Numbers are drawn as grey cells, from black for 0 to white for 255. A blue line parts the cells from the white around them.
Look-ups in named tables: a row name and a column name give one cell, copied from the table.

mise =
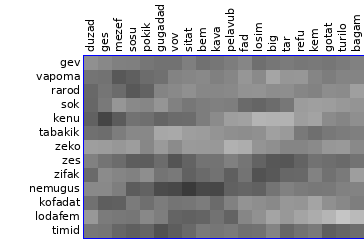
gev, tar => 123
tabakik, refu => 121
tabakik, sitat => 158
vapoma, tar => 150
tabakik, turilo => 124
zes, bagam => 115
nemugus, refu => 123
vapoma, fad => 150
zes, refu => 99
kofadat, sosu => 123
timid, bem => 122
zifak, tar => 103
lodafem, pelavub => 99
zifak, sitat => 97
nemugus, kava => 71
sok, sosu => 137
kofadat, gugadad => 124
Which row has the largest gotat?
lodafem

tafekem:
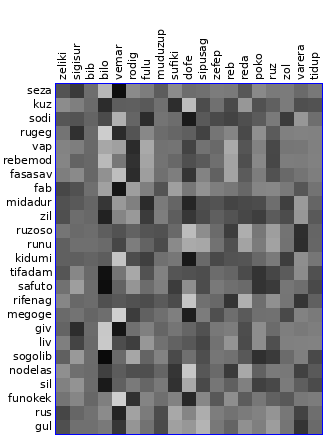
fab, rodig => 158
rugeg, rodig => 84
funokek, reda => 92
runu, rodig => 125
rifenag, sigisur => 104
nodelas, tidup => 89
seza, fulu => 125
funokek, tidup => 124
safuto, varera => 110
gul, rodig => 149
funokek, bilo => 127

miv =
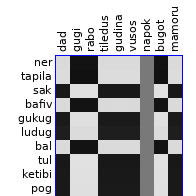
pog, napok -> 121
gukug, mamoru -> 26
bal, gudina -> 218
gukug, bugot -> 223
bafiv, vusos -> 217
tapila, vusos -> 220
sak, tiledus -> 25
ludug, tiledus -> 30
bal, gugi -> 19
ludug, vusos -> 30
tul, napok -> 121
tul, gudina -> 24

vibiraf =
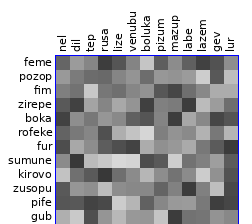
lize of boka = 137
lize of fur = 79
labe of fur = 170
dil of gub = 201
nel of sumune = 139
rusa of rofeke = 80
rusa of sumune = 200
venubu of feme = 132
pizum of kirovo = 141
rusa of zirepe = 133

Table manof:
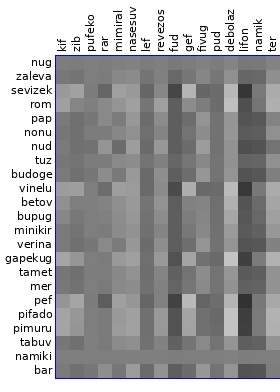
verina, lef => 108
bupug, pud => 112
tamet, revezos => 132
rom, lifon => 79
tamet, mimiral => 136
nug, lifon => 120
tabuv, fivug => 137
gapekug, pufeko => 126
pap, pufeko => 119
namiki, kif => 127
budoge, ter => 127
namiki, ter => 127
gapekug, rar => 124
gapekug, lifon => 64
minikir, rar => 124
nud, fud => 94
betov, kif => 144
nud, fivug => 156
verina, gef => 110
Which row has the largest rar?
nud

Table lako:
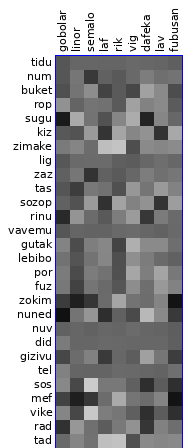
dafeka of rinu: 55
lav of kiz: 51
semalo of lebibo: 115
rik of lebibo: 79
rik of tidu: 101
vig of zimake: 78
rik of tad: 194
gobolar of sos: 136
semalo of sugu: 115
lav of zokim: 132
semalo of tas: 120
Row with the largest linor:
sugu

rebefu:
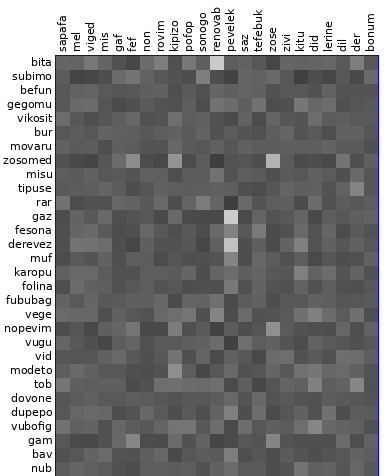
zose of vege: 83
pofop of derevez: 86
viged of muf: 84
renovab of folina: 79
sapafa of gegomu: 87
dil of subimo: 88
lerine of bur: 79
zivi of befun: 88
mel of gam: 75
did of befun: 82
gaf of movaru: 95
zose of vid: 107
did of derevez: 83
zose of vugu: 97
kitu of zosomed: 75

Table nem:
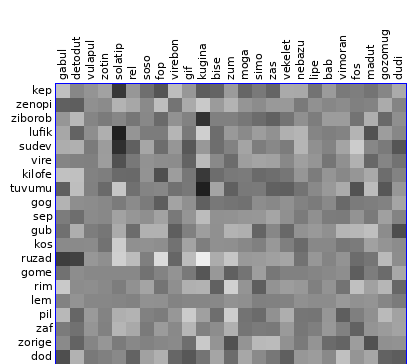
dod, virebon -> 102
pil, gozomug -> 186
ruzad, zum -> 198
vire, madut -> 103
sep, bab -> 124
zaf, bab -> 152
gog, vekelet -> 145
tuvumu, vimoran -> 171
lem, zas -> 129
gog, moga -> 113
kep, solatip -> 55
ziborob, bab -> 156
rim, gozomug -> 182
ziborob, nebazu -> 144
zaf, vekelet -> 154
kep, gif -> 151
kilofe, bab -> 149
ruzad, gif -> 188
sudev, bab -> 131
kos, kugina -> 126

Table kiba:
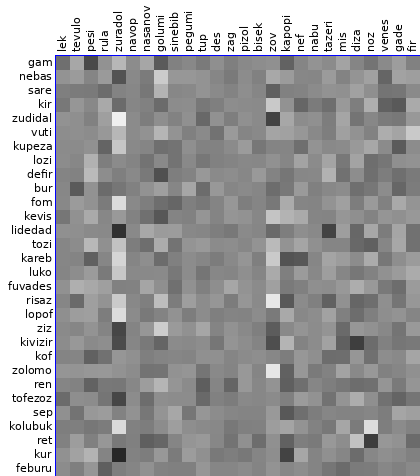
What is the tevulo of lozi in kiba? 135
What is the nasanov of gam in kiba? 166
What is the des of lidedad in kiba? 126
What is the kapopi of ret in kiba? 97
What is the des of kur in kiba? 121
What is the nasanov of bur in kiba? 146
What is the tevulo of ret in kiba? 157
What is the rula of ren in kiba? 120
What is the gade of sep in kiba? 165
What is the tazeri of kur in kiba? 144

